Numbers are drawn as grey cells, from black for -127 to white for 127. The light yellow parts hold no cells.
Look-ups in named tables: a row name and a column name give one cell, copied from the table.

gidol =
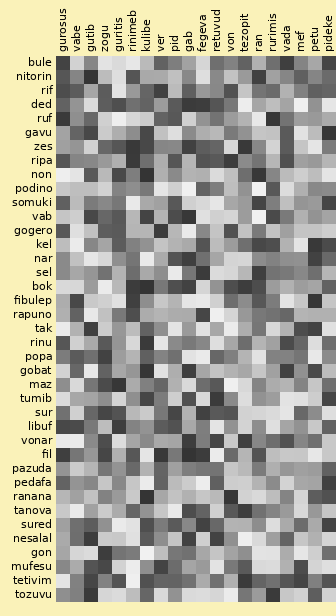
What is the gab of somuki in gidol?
80
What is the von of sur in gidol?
-43
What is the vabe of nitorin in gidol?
5
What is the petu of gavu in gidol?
60
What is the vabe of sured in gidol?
-16
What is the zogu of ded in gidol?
-34
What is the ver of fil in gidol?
-71
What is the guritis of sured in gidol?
106
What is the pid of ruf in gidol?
-39
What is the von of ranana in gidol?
-73
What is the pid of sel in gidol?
106
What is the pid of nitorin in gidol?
64
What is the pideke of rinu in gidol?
-17
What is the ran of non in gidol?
-71
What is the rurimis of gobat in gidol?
33
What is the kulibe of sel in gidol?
41
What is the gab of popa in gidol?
98
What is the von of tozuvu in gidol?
107
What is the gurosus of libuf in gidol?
-55

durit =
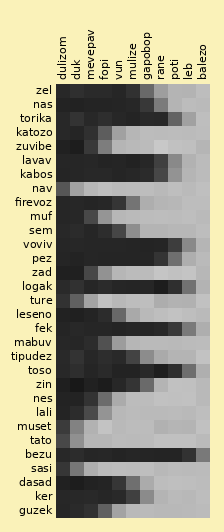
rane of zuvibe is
72
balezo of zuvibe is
53
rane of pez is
-75
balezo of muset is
65
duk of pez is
-92
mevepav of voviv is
-89
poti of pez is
-16
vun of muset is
57
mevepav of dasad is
-93
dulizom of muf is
-89
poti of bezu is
-91
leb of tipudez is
52
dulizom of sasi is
-73
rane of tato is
64
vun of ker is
-86

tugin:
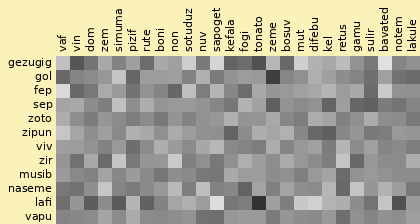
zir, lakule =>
45
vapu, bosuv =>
22
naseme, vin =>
-13
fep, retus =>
28
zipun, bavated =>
-2
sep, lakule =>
4
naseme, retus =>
-23
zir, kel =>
-1
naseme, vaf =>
-7
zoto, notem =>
11
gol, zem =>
23
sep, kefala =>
-8
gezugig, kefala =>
-27
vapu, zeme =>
-4
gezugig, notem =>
5
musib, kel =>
36

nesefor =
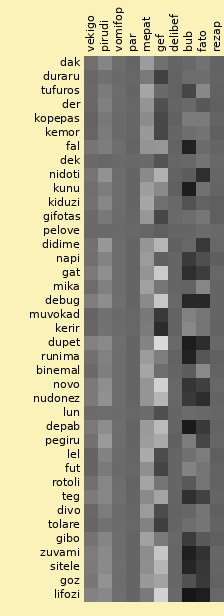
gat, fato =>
-66
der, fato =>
-39
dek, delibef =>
-25
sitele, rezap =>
-26
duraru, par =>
-24
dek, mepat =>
-21
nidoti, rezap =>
-25
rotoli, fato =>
-11
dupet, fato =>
-82

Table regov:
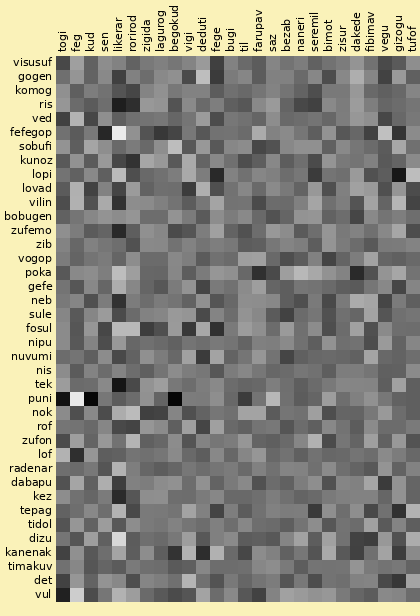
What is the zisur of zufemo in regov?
-6
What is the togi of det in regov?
-61
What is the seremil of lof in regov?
-13
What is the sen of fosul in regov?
-56
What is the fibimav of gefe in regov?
-9
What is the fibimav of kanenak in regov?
-15
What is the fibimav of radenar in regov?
-39
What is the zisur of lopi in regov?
-16
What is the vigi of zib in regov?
2
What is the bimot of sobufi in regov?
-31
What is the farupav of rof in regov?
-11
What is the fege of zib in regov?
-1
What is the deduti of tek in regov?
-2
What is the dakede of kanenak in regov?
-62
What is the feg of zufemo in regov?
-3
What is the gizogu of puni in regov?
-29
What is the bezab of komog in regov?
-11

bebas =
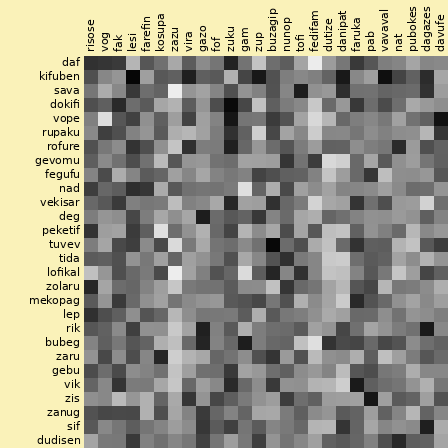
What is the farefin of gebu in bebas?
3
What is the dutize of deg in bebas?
-26
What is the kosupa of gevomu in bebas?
58
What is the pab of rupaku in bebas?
13
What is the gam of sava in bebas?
19
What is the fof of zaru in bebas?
-25
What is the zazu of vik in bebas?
70
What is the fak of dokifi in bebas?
-86
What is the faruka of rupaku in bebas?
-9
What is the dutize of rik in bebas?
20
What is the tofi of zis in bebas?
-17
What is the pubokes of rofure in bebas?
27
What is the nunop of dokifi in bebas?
-3
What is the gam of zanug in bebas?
-27
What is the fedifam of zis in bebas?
-31
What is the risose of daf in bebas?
-78
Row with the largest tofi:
bubeg

